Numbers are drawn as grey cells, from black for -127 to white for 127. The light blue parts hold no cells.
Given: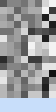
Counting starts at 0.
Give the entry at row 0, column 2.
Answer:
5
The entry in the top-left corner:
-38
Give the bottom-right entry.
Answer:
101
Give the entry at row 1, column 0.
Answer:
55
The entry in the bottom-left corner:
55
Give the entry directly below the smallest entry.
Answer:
17
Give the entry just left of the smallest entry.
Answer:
71
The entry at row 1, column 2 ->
-26
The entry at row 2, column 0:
31
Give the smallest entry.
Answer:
-109
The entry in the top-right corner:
115
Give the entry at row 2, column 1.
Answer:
-11
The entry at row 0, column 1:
5
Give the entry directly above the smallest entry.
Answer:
101
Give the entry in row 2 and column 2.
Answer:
55

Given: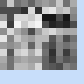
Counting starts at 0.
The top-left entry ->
-27
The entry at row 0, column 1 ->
72
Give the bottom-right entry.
-14
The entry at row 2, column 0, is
29
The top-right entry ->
42
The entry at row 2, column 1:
-52
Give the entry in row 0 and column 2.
-14
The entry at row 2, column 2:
88
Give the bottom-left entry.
29
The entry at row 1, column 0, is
-52
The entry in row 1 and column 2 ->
-52

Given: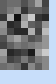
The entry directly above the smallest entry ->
8
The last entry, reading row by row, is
8
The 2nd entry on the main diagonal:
-6
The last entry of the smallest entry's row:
-87
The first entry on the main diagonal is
-31
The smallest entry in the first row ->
-60
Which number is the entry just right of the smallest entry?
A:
21
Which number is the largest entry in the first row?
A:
34
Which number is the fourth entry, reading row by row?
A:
-46
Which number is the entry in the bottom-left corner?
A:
-18
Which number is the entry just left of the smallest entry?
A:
47
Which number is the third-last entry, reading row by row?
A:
8
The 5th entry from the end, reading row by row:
-18
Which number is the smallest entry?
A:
-112
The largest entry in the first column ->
34
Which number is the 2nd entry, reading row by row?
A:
-18
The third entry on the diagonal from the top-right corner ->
74
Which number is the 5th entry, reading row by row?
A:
-18
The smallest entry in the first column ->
-74
